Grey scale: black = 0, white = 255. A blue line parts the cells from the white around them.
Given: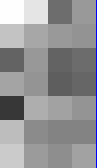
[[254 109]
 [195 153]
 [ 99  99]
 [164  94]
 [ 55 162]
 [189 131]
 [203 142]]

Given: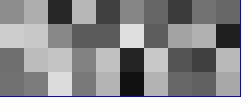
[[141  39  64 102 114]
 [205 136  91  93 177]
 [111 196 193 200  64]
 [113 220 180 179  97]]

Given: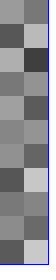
[[155]
 [ 87]
 [175]
 [120]
 [160]
 [134]
 [145]
 [ 86]
 [121]
 [140]
 [ 90]]

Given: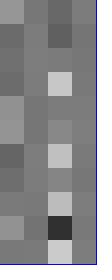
[[150 104]
 [107  96]
 [112 123]
 [108 199]
 [145 124]
 [148 136]
 [101 192]
 [110 133]
 [122 188]
 [146  48]
 [121 203]]

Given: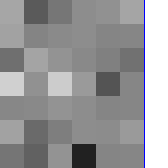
[[166 118 145]
 [162 138 133]
 [111 147 128]
 [208 204  84]
 [135 147 133]
 [162 126 140]
 [117 147 133]]

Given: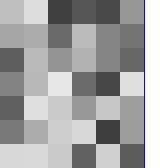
[[191  64  72]
 [165 106 132]
 [ 93 147 133]
 [131 230  71]
 [ 95 201 199]
 [121 206  62]
 [215 202 208]]

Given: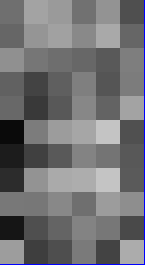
[[111 154 147]
 [102 161 169]
 [144 110  89]
 [ 97  95  85]
 [104  88  99]
 [ 10 156 196]
 [ 28  89 116]
 [ 44 170 196]
 [120 136 156]
 [ 21 100 119]
 [157  78  67]]
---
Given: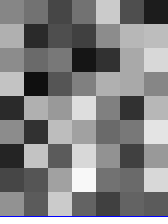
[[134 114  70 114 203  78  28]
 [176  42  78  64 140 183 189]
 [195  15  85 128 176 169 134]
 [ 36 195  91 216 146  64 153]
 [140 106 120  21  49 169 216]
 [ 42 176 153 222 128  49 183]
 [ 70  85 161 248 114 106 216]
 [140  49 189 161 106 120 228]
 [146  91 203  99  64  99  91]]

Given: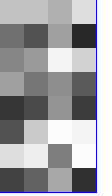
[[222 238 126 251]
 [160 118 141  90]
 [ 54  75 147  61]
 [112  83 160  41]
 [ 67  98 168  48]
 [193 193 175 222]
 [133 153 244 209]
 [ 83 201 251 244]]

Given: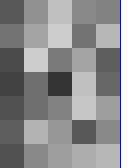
[[ 67 110  52 192 102]
 [ 74 205 122 165  94]
 [ 81 110 130 198 158]
 [ 94 178 152  87 137]
 [ 81 137 158 172 184]
 [ 87 145 192 137 130]
 [116 165 205 116 184]]

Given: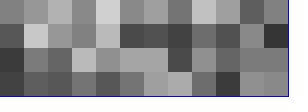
[[ 66  94  87 116  87 116 159 171 109  59 144 137]
 [ 59 123 101 186 144 165 165  74 144 101 123 123]
 [ 87 200 151 129 186  74  81  66 109  81 137  53]
 [129 151 178 137 208 137 159 116 193 159  94 129]]

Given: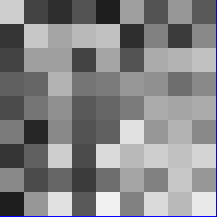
[[206  67  46  83  30 159  83 151  89]
 [137  75 102  59 110 165 129 199 151]
 [123  38 137  83  96 225 151 179 137]
 [ 75 117 144  89 102 123 171 165 171]
 [ 67 159 159  67 165  83 171 179 193]
 [ 53 199 165 185 193  46 129  59 137]
 [ 96 102 179 117 123 151 144 110 137]
 [ 53  96 206  75 218 185 206 193 212]
 [ 30 151 225  89 241 129 218 185 233]]

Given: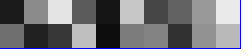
[[111  33  55 191  13 124 131  49 146 185]
 [ 27 139 228  91  21 199  70  98 153 234]]
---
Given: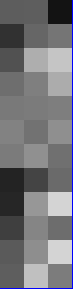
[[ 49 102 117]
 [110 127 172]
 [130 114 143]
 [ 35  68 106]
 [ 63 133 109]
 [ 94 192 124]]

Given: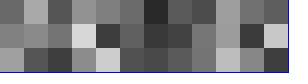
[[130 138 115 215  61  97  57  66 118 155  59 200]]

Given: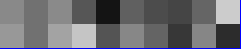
[[152 113 163 197  84 135 100  55 134  44]]

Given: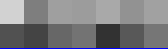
[[ 81  68 103 115  50  88 118]]

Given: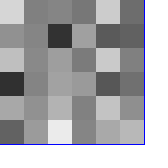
[[145 133  50 160  90  97]
 [ 48 132 162 154  87 112]
 [ 98 155 235 133 169 184]]

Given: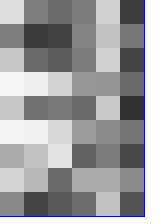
[[126  59  66 131 193 119]
 [246 239 211 151 149 104]
 [243 241 216 155 140 116]
 [212 184 105 171 171 141]]

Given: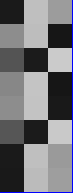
[[141 189  22]
 [135 196  22]
 [ 86  27 201]
 [ 25 187 158]]

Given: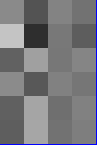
[[196  46 120  93]
 [139  88 129 118]
 [ 94 166 114 126]]

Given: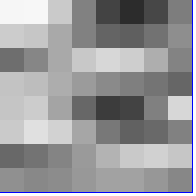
[[204 198 169 129 100  95 114 142]
 [195 189 173 155 138 127 116 102]
 [202 224 210 166 120  97 105 129]
 [144 136 140 152 162 162 151 135]]
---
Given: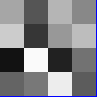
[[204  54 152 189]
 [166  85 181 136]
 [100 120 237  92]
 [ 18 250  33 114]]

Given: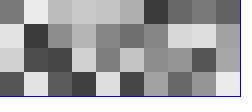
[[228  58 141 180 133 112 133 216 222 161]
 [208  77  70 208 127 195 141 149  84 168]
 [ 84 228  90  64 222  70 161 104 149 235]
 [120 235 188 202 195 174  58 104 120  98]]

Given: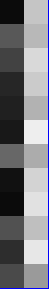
[[ 74 154]
 [103 172]
 [ 32 178]
 [ 88 184]
 [ 81 191]
 [ 11 197]
 [ 38 203]
 [ 17 211]
 [ 66 217]
 [ 11 225]
 [ 45 231]
 [ 24 238]]

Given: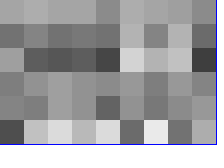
[[159  93  86  93  70 211 179 193  62]
 [132 126 159 146  99 146 120 139 152]
 [114 132 114 120 114 179 132 179 107]
 [126 146 159 146 139 152 126 152 132]
 [165 173 165 165 139 173 165 159 139]
 [ 78 193 219 185 219 107 234 114 173]]

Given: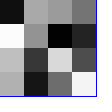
[[177  21 109 244]
 [191  55 217  77]
 [252 147   2  35]
 [ 15 169 155 116]]

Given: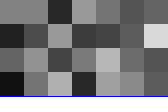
[[ 33  76 153  60  68  92 217]
 [ 17 116 176  40 160 138  92]
 [130 130  40 153 116  84 100]
 [100 146  68 122 183 108  84]]
